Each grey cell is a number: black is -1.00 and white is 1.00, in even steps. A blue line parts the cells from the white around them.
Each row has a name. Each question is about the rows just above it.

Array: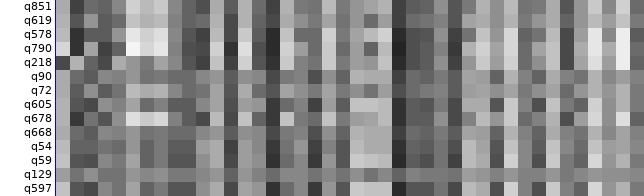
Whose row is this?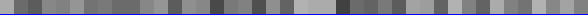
q668
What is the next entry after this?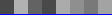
[-0.10]

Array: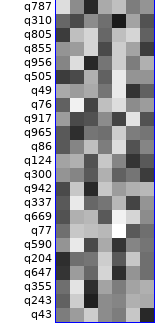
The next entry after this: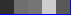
[0.56]
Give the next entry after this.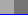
[0.83]

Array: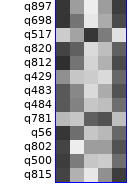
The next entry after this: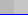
[-0.25]
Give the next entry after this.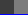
[0.55]
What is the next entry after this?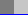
[0.60]
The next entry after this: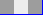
[-0.52]
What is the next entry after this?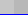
[-0.19]
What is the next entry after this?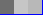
[-0.19]

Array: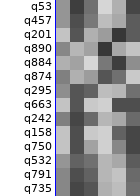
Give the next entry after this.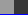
[-0.28]
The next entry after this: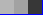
[0.32]
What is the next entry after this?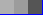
[-0.12]
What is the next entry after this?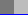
[0.32]

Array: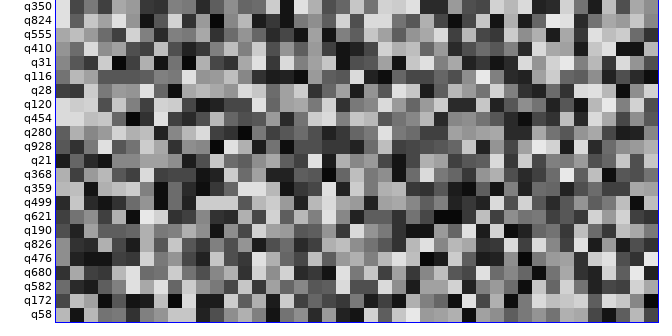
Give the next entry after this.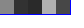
[0.65]
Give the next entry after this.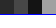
[-0.84]
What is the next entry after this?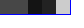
[-0.15]

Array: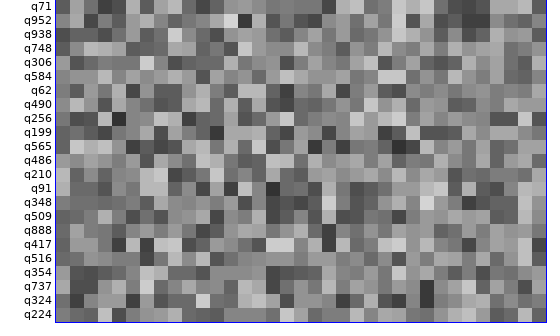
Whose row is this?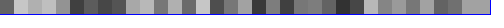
q565
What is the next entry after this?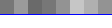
[-0.28]
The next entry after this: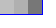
[-0.28]
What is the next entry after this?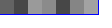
[0.21]
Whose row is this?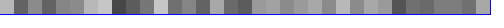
q210
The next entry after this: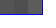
[-0.17]

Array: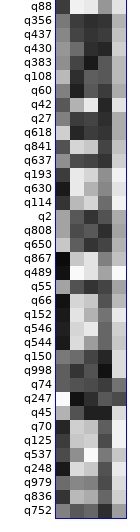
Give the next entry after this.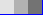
[0.83]
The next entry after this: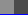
[-0.47]
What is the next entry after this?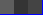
[0.40]
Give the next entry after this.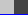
[0.51]
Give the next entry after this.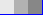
[0.78]

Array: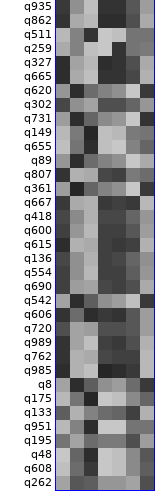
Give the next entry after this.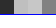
[-0.21]
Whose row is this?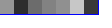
q620
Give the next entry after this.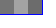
[-0.04]
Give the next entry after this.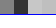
[-0.09]
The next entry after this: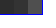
[0.33]
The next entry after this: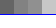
[-0.55]
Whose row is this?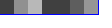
q554

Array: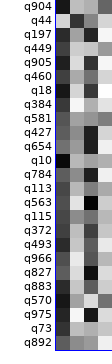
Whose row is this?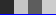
q883
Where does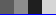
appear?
q427
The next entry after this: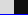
[0.72]
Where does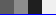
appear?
q784
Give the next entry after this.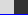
[0.93]
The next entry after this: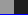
[0.88]
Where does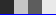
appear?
q493

